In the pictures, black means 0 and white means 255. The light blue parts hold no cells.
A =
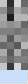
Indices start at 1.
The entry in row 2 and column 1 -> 142
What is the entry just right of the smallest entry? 183
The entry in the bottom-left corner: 198
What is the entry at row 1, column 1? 198
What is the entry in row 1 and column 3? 214
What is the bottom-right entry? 104
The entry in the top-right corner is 104

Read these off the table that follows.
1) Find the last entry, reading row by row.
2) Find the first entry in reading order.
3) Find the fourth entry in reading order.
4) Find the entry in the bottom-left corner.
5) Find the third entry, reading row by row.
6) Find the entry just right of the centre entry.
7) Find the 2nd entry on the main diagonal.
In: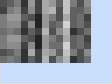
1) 110
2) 80
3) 51
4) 110
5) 123
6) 80
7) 123

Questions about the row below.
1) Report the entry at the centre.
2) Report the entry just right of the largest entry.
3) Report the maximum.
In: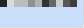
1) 177
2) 189
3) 218

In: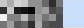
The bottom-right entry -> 75
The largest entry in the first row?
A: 213
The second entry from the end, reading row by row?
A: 75
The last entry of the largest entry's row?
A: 75
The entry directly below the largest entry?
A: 117
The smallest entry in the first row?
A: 47
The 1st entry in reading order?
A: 201
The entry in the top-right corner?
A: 117
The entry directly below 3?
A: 103
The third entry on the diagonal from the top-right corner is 117
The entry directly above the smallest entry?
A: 145

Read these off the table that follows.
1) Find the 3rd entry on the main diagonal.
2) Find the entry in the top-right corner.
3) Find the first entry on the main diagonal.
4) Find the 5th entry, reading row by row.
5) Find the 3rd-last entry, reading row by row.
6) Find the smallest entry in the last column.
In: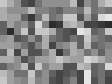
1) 159
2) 199
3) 199
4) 69
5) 82
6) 44

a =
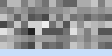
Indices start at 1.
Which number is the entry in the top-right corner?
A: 184
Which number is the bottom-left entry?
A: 197
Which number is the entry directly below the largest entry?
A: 85
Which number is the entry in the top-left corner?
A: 114
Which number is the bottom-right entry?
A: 99
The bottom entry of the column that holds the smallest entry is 72
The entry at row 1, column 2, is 184
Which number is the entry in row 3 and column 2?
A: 157
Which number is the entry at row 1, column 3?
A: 184
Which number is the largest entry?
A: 238
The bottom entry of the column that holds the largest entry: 99
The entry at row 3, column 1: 197
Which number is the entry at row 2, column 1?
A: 144
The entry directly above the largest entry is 72
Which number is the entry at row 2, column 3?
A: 157
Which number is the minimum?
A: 35
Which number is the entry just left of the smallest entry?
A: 85

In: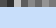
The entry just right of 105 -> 148
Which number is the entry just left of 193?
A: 48
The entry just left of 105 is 136

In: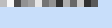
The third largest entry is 203
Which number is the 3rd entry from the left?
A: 76
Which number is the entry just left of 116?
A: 230
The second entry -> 246

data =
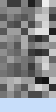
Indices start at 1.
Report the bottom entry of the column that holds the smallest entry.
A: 128
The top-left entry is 143
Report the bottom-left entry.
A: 116
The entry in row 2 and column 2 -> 143
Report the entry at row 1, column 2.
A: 59
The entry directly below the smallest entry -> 186
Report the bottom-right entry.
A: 186
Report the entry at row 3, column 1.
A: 87
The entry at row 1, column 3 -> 59
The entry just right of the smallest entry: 201
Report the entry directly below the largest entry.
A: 186
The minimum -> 18
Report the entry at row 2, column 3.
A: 143
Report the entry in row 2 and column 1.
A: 128
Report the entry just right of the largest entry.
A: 186
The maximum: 237
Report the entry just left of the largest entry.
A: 87

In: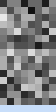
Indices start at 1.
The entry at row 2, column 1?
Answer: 174
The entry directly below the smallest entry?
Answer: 174
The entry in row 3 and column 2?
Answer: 160
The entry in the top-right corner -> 145
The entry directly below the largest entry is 188
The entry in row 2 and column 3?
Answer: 145
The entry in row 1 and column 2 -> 129
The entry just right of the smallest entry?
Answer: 104
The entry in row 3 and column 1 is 232
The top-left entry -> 53
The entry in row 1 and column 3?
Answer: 129
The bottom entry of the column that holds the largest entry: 160
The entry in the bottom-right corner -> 68
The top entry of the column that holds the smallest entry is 104
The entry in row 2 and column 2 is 80

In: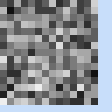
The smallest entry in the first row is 47
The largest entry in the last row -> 238
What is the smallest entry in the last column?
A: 17
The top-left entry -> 94
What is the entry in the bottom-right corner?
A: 47
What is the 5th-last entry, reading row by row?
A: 79
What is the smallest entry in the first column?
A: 33
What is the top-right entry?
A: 209
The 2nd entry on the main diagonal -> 17
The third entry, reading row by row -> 167
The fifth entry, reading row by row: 108
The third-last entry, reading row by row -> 47
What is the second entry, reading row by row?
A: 63

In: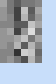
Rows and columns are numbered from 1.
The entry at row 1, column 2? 120
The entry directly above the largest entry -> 195
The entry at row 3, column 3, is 66
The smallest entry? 51
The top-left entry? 165
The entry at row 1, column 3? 92
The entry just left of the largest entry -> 149
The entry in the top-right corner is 133
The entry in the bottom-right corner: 120
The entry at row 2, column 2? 120
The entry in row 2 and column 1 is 149
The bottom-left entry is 133
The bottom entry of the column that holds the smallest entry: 120
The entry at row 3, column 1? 149
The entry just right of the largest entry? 120
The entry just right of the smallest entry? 207
